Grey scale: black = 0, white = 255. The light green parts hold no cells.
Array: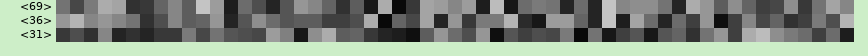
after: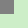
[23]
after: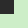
[23]
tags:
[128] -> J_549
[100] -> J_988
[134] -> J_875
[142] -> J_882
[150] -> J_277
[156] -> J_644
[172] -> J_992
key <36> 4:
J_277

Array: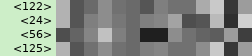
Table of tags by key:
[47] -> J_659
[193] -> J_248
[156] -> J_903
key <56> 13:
J_903
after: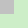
[127]
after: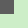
[156]
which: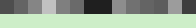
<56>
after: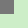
[106]

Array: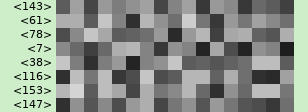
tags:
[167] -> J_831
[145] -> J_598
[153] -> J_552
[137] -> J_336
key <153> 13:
J_598
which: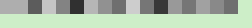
<61>
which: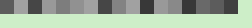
<143>

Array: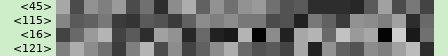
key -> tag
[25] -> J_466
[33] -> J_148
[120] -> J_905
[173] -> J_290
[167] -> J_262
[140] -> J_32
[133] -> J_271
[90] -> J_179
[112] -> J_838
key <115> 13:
J_32
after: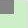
[90]
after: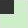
[90]

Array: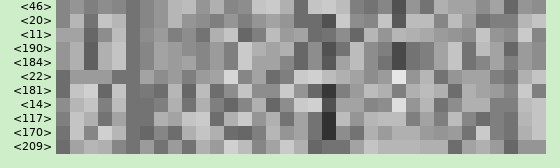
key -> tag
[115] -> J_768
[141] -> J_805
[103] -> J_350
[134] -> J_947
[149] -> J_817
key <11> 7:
J_805
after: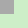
[155]
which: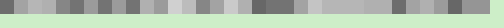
<209>
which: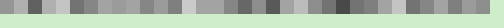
<184>
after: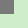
[109]
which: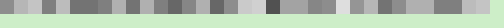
<14>

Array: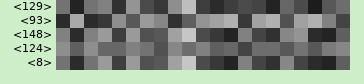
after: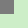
[135]
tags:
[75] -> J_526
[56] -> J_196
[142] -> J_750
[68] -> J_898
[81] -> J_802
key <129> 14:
J_526
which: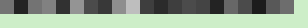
<129>

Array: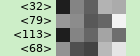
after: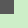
[102]
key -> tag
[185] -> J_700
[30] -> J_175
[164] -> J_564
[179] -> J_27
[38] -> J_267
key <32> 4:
J_27
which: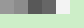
<79>
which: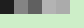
<32>
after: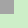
[110]
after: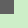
[179]

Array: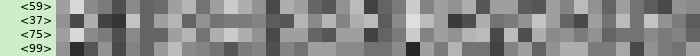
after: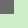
[159]
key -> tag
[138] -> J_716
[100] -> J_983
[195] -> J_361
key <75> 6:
J_716
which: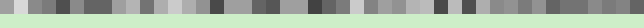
<75>
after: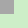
[73]
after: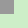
[187]

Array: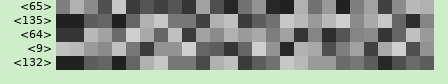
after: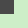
[177]
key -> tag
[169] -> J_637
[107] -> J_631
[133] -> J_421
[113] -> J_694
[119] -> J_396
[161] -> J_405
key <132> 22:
J_396

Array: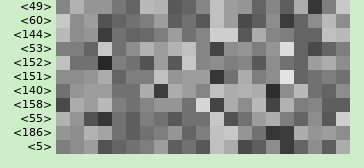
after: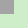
[113]
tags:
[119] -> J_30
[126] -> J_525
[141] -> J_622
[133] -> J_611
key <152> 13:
J_525
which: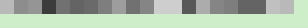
<144>
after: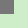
[100]
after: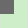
[126]
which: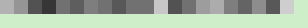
<55>
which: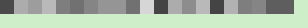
<158>

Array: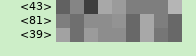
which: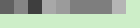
<43>
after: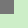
[104]
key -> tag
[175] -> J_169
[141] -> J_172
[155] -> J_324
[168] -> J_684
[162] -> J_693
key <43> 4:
J_684
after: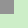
[104]

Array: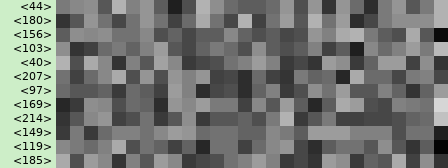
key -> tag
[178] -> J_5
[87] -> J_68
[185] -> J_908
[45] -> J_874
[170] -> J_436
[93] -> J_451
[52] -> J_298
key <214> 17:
J_5
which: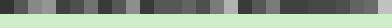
<214>
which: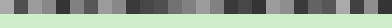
<185>
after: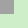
[136]

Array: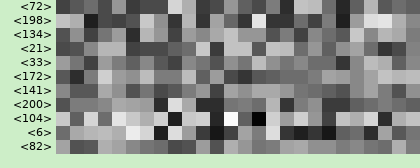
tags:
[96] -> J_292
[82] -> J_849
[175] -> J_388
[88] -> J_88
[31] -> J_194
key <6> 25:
J_88
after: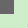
[53]
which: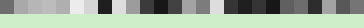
<6>

